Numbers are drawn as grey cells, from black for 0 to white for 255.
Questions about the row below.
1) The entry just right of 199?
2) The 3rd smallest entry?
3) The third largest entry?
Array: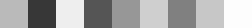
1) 253
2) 128
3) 207

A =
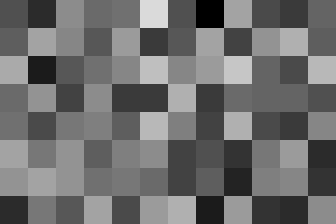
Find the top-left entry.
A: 80
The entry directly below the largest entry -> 58
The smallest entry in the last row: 27
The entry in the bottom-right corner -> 140
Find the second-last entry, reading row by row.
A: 43
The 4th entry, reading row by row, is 106
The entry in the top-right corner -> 100
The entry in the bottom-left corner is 43
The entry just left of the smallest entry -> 80
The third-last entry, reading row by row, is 51
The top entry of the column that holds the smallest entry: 0
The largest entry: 218
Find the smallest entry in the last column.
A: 43
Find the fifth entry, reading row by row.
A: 112
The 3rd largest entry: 191
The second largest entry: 198
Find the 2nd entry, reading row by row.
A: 43

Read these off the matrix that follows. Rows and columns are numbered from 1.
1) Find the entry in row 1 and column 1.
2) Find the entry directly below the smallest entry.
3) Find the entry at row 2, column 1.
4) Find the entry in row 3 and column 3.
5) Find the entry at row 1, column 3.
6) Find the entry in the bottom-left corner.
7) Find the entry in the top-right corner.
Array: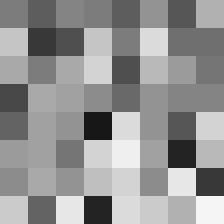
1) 124
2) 211
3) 197
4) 169
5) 132
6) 203
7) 177

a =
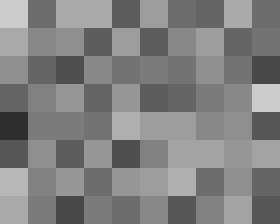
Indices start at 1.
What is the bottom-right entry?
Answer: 87
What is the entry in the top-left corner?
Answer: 204
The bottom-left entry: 169
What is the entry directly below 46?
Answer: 87
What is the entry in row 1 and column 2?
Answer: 109
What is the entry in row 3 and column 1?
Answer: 143
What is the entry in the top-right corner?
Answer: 109
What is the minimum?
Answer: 46
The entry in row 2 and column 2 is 136
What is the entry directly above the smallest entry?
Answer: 101
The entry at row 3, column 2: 101

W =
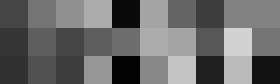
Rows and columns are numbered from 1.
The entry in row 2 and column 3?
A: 69
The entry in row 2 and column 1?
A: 54
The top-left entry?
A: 69
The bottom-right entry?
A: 18
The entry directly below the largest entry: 187
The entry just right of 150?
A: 3
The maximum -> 210
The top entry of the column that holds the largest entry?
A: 129
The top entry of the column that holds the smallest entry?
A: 10

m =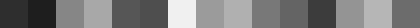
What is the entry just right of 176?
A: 120
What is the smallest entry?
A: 30
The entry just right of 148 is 182

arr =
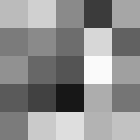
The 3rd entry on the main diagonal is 84
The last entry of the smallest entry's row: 117
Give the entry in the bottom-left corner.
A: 123
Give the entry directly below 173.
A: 179
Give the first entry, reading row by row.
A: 187
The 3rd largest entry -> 215
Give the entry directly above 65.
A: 103

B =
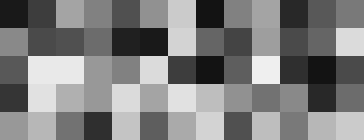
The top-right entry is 121
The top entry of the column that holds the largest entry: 164
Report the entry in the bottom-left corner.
152
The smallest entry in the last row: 47
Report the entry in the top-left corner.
25
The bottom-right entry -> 203
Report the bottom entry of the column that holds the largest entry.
190
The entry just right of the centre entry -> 19
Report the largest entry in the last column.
219
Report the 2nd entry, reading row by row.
61
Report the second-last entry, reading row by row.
183
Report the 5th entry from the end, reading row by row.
80
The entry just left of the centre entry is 219
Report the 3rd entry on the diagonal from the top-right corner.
47
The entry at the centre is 61
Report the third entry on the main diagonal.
233
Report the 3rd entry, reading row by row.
164
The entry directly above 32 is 80
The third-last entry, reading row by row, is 121
